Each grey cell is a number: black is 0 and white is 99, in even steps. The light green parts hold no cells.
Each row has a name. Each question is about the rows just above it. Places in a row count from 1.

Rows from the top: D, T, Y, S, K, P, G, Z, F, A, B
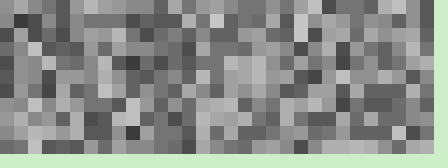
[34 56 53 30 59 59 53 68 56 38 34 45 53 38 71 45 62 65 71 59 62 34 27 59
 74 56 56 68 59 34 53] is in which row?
P
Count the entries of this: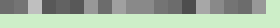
19
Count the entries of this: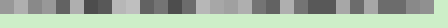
31
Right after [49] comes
[38]
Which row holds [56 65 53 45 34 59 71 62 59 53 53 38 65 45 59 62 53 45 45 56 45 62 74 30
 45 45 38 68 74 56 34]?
D

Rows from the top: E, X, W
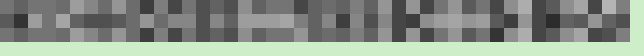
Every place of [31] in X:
7 8 15 27 45
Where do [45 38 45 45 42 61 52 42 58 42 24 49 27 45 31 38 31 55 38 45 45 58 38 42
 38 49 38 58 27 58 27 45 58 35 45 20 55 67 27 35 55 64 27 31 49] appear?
W
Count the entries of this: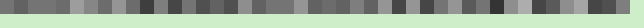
45
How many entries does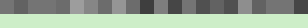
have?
22
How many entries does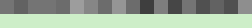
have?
18

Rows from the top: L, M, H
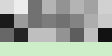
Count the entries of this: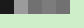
5
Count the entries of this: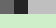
4
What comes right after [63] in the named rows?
[81]
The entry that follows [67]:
[78]
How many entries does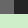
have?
2
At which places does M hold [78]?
8
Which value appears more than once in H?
[74]

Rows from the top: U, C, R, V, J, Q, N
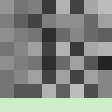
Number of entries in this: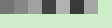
7
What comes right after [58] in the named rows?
[45]

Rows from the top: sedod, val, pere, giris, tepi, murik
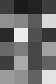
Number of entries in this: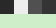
4
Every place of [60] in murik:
1
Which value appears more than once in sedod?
[24]
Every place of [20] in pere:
4

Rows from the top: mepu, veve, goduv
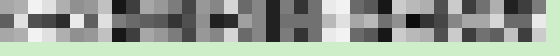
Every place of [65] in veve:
26 34 35
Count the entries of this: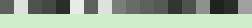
18

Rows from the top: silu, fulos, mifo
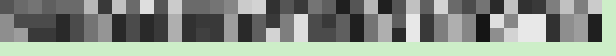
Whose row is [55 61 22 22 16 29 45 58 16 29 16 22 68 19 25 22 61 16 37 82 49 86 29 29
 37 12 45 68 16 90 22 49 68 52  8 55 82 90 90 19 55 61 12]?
mifo
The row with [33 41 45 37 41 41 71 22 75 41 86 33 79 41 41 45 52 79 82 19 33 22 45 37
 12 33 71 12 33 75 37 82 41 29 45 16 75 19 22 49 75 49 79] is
silu
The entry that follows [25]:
[22]
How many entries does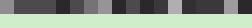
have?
18
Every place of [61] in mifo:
2 17 42

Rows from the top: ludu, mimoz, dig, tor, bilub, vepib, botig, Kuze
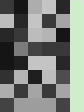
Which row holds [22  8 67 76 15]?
ludu
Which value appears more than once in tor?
[22]
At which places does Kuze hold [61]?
2 3 4
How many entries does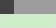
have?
4
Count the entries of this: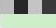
4
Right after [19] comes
[70]
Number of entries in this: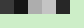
5

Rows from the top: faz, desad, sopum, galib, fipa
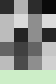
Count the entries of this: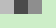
3
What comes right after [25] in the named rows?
[39]
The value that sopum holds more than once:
[14]
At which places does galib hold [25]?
2

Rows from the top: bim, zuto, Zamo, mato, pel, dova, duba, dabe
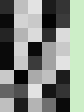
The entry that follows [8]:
[20]
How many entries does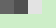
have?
3

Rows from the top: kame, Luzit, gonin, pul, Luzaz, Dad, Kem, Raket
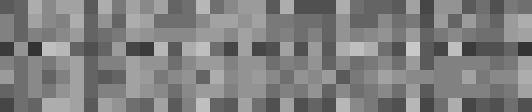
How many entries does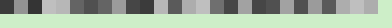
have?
27
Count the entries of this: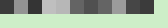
11

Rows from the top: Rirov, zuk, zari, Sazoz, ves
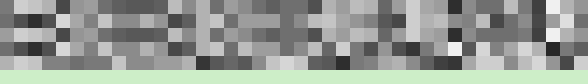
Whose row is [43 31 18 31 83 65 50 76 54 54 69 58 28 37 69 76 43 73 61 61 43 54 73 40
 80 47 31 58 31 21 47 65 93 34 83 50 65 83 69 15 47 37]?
Sazoz
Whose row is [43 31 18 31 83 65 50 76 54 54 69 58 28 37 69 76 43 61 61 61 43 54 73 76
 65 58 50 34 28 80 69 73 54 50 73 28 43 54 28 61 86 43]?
zuk
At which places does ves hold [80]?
2 35 36 42

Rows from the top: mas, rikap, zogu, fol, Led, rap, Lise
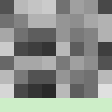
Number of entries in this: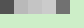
5
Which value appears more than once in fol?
[24]
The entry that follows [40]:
[65]
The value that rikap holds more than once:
[69]

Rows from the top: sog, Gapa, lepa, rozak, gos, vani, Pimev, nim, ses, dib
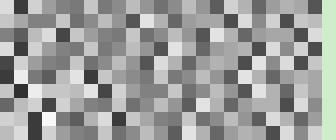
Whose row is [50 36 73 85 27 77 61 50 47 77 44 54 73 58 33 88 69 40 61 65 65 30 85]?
lepa
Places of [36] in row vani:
4 17

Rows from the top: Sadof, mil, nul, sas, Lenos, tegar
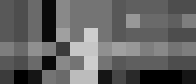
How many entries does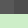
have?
2
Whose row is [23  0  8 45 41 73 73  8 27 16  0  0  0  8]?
tegar

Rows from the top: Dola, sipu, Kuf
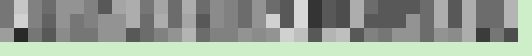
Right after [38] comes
[57]
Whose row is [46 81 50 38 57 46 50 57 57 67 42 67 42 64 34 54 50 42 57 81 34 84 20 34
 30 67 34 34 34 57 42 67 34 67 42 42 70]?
sipu
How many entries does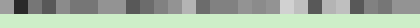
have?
30
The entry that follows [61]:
[16]
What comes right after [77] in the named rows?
[50]
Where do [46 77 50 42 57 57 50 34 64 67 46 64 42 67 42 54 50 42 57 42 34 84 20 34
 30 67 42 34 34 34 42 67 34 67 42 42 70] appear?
Dola

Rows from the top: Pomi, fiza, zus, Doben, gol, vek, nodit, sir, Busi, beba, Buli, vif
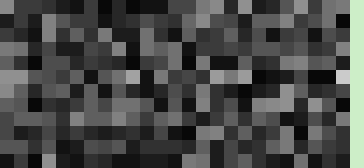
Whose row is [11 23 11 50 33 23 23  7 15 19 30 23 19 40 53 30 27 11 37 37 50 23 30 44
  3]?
fiza
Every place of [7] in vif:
1 6 9 10 13 21 23
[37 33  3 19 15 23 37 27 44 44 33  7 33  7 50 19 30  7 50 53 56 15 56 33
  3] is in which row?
sir
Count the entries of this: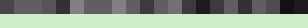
22
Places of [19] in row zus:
5 7 12 15
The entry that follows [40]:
[53]
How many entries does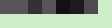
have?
7

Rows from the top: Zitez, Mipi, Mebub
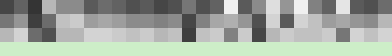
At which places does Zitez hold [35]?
7 11 18 26
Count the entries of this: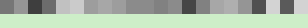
22
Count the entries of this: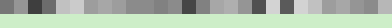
28
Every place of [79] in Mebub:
9 11 16 18 21 24
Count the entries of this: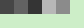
5

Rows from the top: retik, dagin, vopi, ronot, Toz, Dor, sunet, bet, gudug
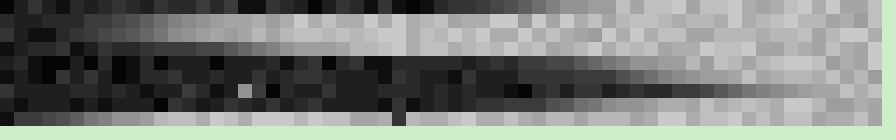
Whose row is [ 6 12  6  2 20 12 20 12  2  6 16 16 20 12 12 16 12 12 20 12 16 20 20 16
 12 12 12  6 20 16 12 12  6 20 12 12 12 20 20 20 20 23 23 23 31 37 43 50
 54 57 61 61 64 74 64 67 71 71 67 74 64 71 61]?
Dor
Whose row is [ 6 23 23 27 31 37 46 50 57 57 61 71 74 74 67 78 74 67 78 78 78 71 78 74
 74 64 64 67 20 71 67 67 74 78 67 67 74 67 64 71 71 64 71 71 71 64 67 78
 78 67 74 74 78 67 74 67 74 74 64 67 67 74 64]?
gudug
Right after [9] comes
[12]
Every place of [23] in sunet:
14 19 49 50

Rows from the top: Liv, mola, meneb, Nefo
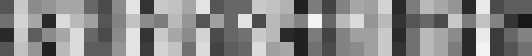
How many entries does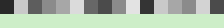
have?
16
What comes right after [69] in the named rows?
[13]
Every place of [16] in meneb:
1 21 29 34

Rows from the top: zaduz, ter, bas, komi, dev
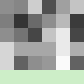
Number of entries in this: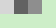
3
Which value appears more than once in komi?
[65]
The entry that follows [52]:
[80]

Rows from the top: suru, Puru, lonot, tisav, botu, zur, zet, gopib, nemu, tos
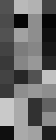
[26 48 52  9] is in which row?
tisav
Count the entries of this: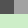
2
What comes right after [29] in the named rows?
[2]
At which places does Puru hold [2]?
2 4
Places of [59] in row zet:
3
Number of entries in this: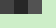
3

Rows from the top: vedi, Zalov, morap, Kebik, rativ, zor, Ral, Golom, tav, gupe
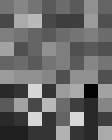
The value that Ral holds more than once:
[20]
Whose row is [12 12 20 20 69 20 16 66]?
gupe

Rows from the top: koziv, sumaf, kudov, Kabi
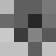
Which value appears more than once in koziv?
[37]
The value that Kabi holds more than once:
[75]
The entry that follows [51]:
[34]
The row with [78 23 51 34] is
kudov
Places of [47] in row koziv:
4
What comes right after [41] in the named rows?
[37]
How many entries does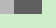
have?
3

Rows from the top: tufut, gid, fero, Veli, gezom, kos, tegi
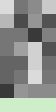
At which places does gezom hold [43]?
4
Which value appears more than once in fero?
[46]
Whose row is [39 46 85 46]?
kos
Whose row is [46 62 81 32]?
Veli

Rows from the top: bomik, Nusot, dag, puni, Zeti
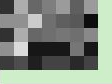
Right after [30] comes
[12]
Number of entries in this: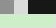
4
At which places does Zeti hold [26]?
4 5 7
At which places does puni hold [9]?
3 4 5 7

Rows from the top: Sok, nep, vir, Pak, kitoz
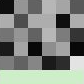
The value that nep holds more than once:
[67]
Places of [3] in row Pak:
3 6
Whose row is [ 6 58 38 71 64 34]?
Sok
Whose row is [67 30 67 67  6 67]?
nep
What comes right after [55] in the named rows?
[64]
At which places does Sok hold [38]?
3

